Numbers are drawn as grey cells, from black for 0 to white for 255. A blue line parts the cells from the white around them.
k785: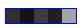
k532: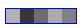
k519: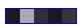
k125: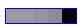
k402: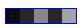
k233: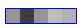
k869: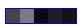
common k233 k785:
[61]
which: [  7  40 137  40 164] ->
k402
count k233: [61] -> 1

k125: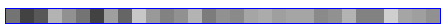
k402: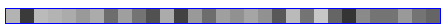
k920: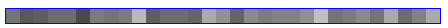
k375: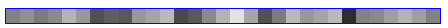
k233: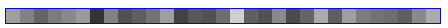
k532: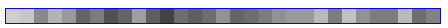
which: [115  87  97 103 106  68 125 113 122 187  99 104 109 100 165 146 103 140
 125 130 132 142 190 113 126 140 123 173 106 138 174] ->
k920
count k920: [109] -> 5
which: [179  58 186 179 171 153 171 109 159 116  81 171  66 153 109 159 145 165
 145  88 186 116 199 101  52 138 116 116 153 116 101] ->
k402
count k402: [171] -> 3
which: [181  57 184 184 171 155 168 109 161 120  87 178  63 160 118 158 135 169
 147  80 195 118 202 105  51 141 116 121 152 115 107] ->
k402
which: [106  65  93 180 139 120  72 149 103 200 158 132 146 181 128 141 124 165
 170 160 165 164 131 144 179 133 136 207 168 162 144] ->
k125

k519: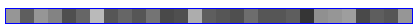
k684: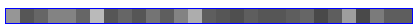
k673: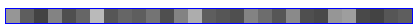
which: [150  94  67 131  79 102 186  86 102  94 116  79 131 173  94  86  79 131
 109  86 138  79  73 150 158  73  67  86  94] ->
k673
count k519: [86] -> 6
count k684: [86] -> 6
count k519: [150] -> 4
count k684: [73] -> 2
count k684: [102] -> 4
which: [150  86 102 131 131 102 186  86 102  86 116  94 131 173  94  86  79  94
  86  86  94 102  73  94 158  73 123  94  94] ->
k684

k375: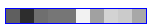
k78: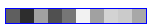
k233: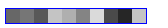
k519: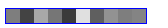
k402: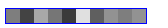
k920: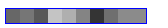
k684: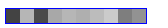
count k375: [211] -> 1
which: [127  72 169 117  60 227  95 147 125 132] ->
k519
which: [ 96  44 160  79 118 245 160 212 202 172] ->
k78

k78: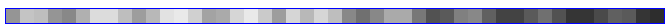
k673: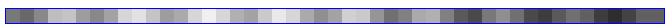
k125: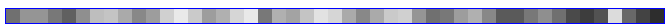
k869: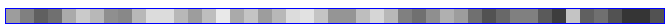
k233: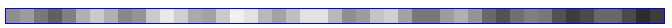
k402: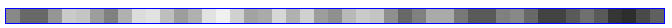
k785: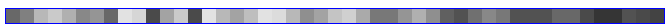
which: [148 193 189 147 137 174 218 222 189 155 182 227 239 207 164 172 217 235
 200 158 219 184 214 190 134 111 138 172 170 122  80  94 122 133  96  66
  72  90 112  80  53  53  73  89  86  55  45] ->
k78
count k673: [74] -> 2
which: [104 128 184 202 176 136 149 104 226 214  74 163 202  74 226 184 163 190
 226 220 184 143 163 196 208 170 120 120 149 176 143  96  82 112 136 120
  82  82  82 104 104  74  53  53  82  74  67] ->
k785
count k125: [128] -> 0
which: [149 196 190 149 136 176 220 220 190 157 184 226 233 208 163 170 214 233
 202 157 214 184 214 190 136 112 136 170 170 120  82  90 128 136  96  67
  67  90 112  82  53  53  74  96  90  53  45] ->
k78
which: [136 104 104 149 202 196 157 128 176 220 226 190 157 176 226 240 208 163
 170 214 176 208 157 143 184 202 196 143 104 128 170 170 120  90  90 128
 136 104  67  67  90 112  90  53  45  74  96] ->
k402
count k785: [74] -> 4

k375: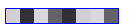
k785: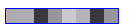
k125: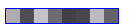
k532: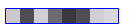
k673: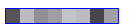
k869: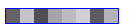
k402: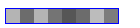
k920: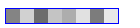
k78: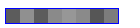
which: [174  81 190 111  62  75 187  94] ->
k125
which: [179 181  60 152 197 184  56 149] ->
k785
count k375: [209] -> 2
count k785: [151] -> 2
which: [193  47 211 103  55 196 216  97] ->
k375

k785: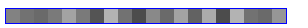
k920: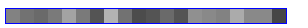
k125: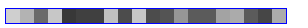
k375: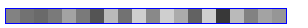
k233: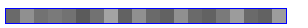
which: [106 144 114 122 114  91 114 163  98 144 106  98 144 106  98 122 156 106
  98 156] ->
k233
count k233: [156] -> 2
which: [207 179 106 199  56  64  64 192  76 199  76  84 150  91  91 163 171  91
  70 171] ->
k125
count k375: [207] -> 3
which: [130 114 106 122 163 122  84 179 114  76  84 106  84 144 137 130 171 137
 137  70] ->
k920
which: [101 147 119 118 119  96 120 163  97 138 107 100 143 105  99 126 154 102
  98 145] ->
k233
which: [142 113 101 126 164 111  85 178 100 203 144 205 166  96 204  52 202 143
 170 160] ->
k375

